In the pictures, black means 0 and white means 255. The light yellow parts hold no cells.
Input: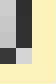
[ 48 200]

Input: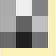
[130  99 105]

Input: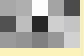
[ 75 207 129]

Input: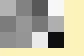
[246 119 149]

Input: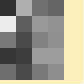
[101 152  74  55]

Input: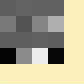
[ 96 132  93   5]

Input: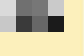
[201 102]

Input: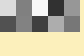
[151 173]
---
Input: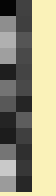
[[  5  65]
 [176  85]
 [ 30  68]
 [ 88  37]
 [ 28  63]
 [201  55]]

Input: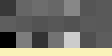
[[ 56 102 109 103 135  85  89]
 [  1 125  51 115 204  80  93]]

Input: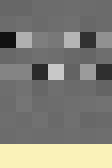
[[103 103 108 108 109 108 107]
 [ 17 176 126 120 181  49 145]
 [132 132  42 200  99 155  47]
 [108 117 108 109 111 112 114]
 [108 110 109 109 110 109 110]]

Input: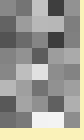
[[136 116 194  62 146]
 [ 83 107 133  60 128]
 [135 190 225 141 131]
 [ 88 164 144  96 175]]

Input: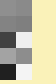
[[143 138]
 [ 65 239]
 [ 32 244]]

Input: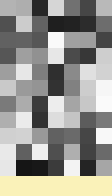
[[179 174  39 214 113  70 185]
 [ 97  98  86 250 161 158  68]
 [158 231 126  47 138 224 210]
 [122 172  59 237 165 199 250]
 [208 210 153  97 106  70 248]
 [231  21  24  59 243  36 166]]

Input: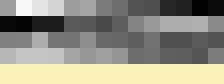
[[158 248 228 212 157 165 123 110  82  78  39  33   1  11]
 [128 130 174 117 115 142 105 103  94 114  80  80  91  83]]

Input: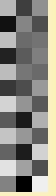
[[184  62 144]
 [191 107 114]
 [188 118 105]
 [211 148  87]
 [196 150  93]
 [226 161  79]]
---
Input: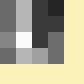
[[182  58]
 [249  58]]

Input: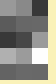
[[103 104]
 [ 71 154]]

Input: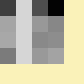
[[214 152]
 [214 137]]

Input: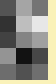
[[190 231]
 [132 160]]

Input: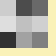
[[192 208]
 [162 128]]

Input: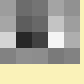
[[ 93 104]
 [ 39  65]]

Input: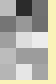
[[152 111]
 [221 236]]
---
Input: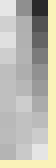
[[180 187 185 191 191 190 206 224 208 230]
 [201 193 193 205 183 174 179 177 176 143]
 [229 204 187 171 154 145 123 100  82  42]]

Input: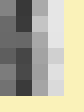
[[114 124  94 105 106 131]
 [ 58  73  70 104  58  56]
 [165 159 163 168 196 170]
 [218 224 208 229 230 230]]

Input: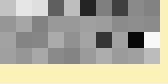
[[160 162 150 195]
 [150 132 166 230]
 [168 134 130 223]
 [138 171 153  95]
 [132 145 153 190]
 [155 164 160  36]
 [173  53 157 127]
 [155 161 139  63]
 [160   8 142 138]
 [188 248 139 130]]

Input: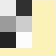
[[ 36 155 236]
 [252 205  48]]

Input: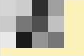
[[232 202 213]
 [ 26 119 204]
 [148  79  47]
 [119 193 160]]

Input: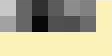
[[162 200]
 [102 102]
 [  8  48]
 [ 80  91]
 [ 78 140]
 [107 129]]
